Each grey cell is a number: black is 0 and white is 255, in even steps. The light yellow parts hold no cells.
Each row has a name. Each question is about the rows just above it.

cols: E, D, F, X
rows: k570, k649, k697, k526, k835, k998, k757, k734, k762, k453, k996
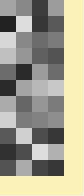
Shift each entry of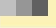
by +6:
[198 156 102]
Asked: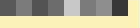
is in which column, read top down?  X
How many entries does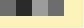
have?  4
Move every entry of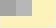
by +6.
[170 190]
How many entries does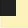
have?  1
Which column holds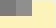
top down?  X

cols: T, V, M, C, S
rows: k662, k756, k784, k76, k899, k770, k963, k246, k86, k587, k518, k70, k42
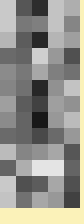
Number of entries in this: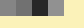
4
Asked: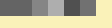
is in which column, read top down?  V
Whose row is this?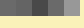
k86
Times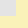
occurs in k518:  2

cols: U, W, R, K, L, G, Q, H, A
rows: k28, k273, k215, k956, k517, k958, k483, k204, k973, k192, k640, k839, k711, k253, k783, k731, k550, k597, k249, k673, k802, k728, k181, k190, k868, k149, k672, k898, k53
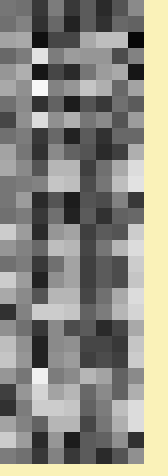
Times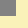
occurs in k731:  1
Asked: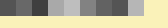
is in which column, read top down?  H
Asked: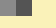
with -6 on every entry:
[132  78]

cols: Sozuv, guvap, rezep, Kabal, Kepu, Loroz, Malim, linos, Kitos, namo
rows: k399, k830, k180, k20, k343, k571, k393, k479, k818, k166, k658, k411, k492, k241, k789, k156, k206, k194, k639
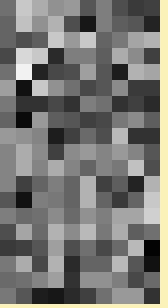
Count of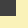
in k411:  2
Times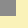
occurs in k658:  0
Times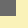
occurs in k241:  2
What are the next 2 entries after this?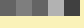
[94 35]
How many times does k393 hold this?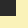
1
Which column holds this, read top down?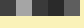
namo

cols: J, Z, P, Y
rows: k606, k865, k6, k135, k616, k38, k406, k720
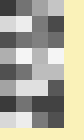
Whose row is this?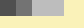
k616
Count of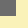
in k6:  1
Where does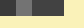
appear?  k406
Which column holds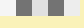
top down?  Z

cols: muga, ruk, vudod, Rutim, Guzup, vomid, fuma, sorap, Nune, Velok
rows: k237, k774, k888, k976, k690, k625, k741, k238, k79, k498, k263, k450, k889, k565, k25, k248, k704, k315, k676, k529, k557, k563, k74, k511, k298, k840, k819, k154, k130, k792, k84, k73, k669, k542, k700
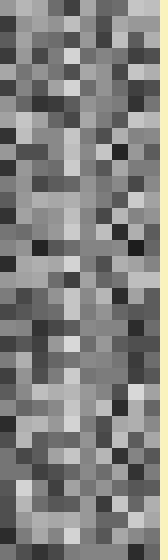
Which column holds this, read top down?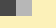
fuma
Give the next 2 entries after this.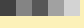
[109 146]

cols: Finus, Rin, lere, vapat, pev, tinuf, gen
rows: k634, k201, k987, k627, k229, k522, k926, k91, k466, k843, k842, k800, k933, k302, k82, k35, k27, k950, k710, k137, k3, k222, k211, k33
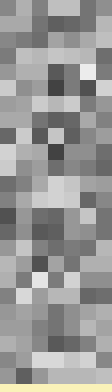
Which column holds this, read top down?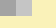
vapat
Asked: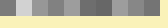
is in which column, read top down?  gen
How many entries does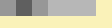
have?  6
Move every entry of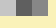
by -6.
[191  89 129]
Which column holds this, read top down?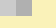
Rin

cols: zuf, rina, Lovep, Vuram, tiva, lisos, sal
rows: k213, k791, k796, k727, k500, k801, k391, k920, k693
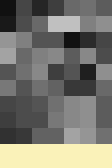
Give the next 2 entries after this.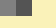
[84 17]
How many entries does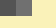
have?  2
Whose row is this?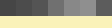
k391
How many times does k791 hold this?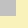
2
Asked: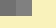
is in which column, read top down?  lisos
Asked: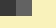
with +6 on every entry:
[ 62 104]
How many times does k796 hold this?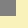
1

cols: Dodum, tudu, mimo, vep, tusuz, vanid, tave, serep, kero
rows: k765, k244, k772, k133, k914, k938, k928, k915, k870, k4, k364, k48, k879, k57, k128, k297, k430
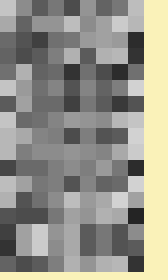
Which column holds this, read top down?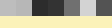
kero
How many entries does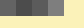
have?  4
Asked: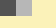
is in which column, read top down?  serep

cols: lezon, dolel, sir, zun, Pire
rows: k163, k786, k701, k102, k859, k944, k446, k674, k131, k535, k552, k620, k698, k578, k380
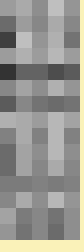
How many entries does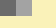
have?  2
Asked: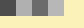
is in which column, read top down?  zun
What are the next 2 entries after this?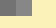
[107 142]
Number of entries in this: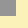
1
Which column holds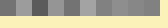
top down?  Pire

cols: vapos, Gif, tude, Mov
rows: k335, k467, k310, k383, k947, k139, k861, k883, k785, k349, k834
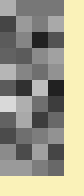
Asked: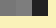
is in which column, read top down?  tude
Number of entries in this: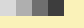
4
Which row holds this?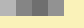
k947

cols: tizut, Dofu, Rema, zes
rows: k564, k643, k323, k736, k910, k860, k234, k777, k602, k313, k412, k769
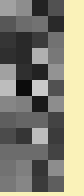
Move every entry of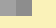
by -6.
[155 135]
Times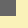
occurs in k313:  0
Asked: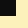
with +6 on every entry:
[18]

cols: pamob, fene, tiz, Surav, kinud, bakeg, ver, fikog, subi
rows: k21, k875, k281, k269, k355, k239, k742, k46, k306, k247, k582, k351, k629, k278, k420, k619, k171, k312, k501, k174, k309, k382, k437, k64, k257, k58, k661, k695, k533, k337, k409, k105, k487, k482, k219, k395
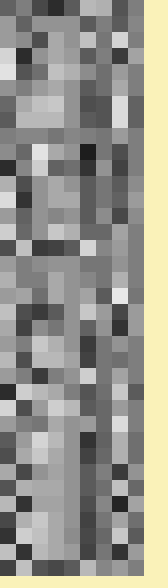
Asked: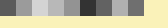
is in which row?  k695
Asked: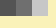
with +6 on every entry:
[ 90 117 205]
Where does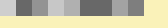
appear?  k420
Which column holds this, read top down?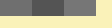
ver
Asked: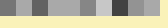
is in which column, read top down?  Surav
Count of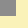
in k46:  0
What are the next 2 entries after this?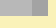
[ 66 118]

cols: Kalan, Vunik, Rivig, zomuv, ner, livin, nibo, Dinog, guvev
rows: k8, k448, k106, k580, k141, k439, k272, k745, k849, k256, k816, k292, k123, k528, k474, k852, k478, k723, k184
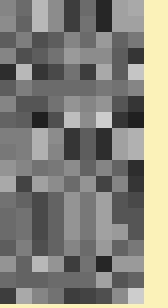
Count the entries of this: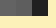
3
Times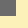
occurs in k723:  4
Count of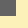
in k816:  2
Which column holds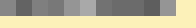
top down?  Kalan
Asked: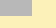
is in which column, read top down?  Rivig

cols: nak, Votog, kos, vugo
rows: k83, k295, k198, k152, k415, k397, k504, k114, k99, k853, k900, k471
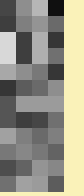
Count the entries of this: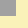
1
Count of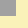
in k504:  0
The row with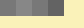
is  k853
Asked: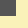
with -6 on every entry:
[79]

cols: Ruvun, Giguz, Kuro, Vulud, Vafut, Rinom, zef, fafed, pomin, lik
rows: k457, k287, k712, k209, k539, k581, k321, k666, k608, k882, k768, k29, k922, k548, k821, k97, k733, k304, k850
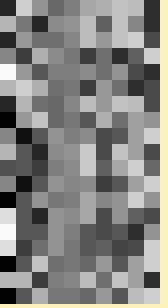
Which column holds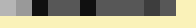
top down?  Giguz
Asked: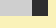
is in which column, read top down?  lik
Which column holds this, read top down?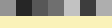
Kuro
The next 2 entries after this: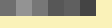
[ 74 207]

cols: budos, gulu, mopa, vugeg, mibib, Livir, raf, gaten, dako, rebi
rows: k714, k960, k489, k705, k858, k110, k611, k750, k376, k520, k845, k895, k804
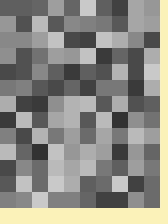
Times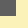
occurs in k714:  3
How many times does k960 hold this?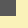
2

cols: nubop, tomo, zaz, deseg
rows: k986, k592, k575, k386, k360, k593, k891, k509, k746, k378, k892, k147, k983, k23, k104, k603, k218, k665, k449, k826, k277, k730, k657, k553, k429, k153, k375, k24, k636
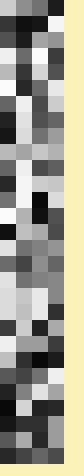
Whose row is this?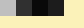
k657
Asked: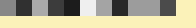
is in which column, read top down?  deseg
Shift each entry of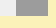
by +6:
[245 162 162]

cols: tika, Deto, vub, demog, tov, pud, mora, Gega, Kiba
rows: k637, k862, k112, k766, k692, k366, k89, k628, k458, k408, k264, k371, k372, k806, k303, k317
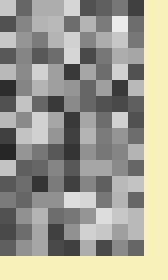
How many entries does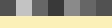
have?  7
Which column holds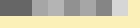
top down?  pud
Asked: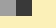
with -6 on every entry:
[152  52]
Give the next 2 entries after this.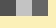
[ 58 138]
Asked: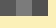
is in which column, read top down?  tika
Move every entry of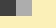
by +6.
[ 71 178]
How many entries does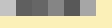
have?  6

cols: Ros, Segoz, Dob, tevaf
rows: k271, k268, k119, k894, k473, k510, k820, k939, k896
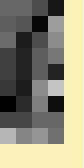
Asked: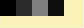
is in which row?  k820
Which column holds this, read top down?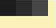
Segoz
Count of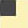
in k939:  2
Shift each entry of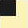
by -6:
[23]
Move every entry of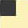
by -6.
[51]
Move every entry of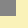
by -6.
[127]

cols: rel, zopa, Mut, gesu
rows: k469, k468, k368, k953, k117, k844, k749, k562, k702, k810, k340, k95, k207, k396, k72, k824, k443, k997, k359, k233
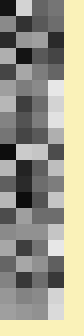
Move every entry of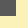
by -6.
[83]
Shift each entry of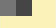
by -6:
[111  63]
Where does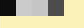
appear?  k810

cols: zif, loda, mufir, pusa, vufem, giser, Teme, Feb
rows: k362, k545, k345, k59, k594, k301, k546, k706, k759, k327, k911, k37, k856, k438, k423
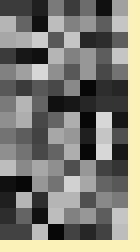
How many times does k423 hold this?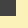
4
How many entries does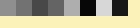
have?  8
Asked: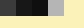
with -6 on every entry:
[ 53  17   9 175]
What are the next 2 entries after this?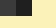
[122  59]
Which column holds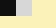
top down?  mufir

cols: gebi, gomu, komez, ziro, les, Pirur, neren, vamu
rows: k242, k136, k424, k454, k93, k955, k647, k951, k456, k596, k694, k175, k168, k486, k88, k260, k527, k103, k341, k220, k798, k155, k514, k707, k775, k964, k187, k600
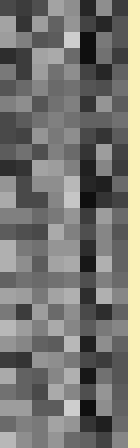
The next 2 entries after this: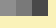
[60 85]
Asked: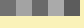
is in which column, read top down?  ziro

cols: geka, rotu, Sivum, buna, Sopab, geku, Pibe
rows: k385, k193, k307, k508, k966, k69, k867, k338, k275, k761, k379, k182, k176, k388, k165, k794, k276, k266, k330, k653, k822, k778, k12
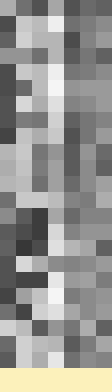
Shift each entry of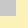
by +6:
[206]
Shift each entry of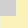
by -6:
[202]
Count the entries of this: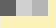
3
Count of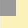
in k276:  1

